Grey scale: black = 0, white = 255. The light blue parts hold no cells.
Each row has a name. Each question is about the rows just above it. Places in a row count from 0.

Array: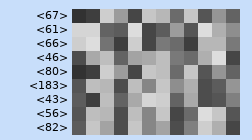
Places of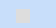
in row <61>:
4 9
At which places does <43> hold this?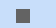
3 7

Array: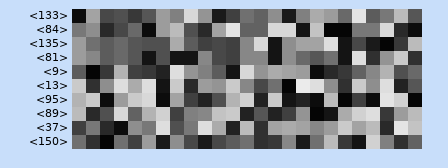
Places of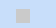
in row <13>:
0 7 11 20
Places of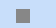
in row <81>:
1 9 12 13
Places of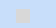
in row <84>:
14 15 22
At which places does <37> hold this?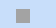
14 16 20
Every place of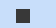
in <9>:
2 5 19
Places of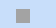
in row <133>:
1
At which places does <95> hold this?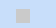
1 4 14

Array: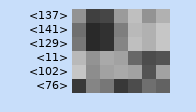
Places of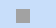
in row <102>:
2 4 6
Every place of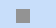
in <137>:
0 5

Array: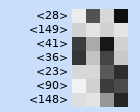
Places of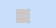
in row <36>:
3
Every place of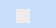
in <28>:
0
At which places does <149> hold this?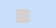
0 2
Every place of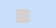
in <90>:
1
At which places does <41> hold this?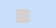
3

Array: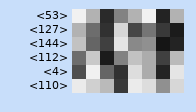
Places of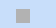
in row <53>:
1 4 7
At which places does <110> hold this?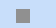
6

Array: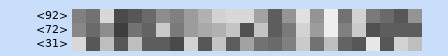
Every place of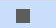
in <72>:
14 22 23 24
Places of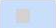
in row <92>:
10 20
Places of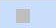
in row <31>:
2 4 18 24
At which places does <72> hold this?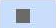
1
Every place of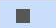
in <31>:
1 3 9 20 22
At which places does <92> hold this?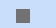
1 19
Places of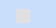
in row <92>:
16

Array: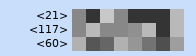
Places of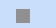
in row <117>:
4
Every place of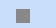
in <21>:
0 3
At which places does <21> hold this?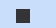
1 4 5 6
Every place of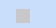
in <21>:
2
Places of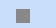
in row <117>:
0 2 3

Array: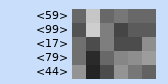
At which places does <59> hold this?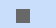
0 2 4 5
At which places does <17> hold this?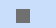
0
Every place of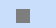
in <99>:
2

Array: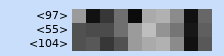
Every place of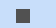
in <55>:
0
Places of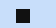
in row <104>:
8
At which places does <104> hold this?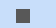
1 9
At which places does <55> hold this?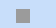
4
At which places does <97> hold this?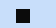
4
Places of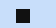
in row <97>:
1 8

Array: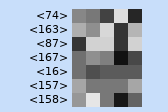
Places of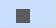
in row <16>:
2 3 4
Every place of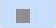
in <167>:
1
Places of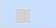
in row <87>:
1 2 4
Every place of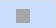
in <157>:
0 4
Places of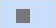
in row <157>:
1 2 3

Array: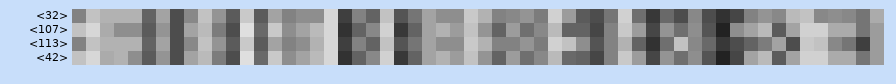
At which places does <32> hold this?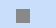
8 31 44 50 53 55
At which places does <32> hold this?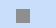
16 17 26 27 54
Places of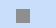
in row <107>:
3 4 15 44 47

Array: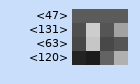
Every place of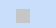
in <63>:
1
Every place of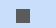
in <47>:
0 1 2 3
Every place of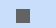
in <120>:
2
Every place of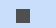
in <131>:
0
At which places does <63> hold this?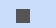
3
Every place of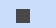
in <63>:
0 2

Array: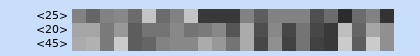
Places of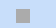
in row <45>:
0 9 12
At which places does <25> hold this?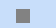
0 2 7 12 14 15 16 21
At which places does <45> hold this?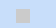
3 19 21
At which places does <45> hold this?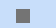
11 16
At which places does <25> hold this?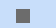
4 6 18 20
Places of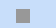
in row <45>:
10
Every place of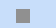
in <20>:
22

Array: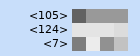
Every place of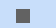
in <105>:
0
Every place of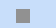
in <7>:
2
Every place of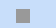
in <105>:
1 2 3
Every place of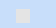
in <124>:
0 1 2
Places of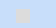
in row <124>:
3
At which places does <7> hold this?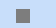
0
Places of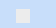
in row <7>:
1

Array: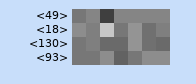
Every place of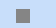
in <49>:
1 3 4 5 6
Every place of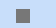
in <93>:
0 1 4
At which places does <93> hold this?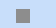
2 5 6
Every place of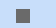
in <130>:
2 3 6
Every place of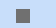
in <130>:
5
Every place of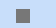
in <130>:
0

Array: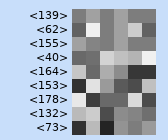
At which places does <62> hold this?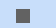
0 5
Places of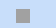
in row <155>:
0 3
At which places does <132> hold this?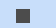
2
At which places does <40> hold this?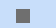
1
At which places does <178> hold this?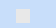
0
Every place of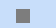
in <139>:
0 2 4 5
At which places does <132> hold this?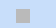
0

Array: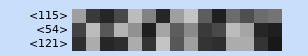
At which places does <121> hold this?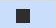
0 3 10
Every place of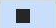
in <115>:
2 6

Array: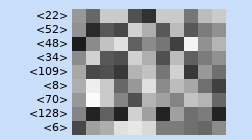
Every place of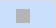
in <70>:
5 9
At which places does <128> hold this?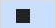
1 3 6 10
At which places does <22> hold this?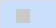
2 3 6 7 10
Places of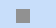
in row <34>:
10

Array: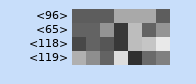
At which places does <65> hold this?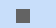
0 1 5
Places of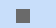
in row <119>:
5
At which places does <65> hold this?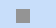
2 6
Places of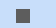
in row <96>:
0 1 2 6

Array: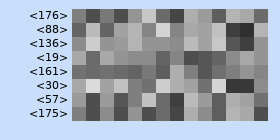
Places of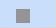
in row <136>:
2 5 6 13
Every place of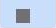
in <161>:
0 2 10
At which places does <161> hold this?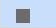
1 3
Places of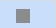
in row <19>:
4 5 11
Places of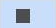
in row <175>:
1 3 5 13

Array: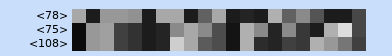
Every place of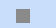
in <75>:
7 9 13 15
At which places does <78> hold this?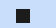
1 5 8 11 13 18 19
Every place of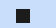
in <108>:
5
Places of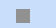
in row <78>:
4
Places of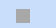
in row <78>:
0 6 7 10
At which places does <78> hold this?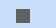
9 15
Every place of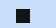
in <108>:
11

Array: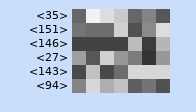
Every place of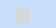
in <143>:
4 5 6
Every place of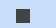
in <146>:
0 1 2 3
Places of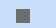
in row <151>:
1 2

